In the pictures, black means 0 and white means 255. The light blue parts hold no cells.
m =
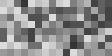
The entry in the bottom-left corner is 154
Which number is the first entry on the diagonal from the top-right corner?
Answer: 80
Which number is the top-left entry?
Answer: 192
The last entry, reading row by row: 127
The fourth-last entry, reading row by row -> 127
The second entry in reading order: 205
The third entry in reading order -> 112
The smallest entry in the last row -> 67
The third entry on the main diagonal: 205
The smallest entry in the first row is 53
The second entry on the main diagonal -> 180
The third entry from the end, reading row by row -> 154
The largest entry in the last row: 219

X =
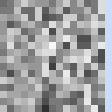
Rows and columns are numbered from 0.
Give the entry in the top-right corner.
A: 221
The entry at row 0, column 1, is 122
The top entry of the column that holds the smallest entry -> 150
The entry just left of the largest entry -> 205
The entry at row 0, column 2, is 166
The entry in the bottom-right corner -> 92
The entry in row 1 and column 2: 193
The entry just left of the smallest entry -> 108
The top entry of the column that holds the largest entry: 122
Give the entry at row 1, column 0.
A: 122
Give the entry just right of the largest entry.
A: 166
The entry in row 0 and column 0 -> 108
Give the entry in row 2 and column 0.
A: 166
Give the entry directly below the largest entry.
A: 221
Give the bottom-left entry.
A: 193
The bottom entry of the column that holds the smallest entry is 49
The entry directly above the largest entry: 150
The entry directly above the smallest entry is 78
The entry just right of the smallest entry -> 108

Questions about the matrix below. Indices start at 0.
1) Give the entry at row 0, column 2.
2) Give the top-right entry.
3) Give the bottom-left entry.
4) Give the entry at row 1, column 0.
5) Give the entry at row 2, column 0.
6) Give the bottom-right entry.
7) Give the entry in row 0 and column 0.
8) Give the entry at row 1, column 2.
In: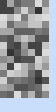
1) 98
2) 138
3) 110
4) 67
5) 219
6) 138
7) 67
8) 138

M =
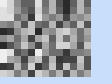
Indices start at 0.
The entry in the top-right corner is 97
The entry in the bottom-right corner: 167
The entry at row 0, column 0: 238
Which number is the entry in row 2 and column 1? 223
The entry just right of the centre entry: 97
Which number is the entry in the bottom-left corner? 210
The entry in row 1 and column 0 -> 223
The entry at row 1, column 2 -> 152
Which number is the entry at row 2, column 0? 223
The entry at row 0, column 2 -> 140
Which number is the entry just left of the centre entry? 167
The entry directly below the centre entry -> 167
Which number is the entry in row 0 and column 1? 210

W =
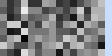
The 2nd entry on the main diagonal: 51
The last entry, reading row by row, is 192
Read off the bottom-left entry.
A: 105
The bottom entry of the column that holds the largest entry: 219
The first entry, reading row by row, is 118
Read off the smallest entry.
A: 6
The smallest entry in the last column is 22
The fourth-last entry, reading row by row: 134
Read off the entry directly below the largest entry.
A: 150
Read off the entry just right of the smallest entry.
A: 134
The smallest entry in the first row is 35
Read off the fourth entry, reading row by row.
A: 192
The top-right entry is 192
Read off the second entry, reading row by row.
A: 51
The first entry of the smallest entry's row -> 92
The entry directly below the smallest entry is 79
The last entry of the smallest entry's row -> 79
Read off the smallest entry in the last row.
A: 22
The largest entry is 235
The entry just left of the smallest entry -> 192
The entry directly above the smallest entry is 219
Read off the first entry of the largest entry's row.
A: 92
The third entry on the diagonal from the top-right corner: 79
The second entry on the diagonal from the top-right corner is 177

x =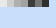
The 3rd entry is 175
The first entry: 233
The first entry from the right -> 46

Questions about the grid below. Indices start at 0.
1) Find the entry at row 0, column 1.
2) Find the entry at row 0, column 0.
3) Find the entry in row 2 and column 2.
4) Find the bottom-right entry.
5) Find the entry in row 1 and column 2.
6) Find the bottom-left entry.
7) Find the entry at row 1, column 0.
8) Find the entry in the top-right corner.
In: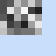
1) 90
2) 78
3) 176
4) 176
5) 160
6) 192
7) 78
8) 130

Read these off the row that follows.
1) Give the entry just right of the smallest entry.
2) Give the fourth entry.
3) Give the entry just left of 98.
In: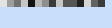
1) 184
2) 198
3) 213

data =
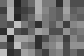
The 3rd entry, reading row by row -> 35
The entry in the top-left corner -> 107
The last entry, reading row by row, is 78
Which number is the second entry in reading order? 162
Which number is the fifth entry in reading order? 107
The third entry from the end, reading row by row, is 78
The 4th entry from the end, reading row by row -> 134
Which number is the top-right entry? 78
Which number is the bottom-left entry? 191
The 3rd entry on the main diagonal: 35
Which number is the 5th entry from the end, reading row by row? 122
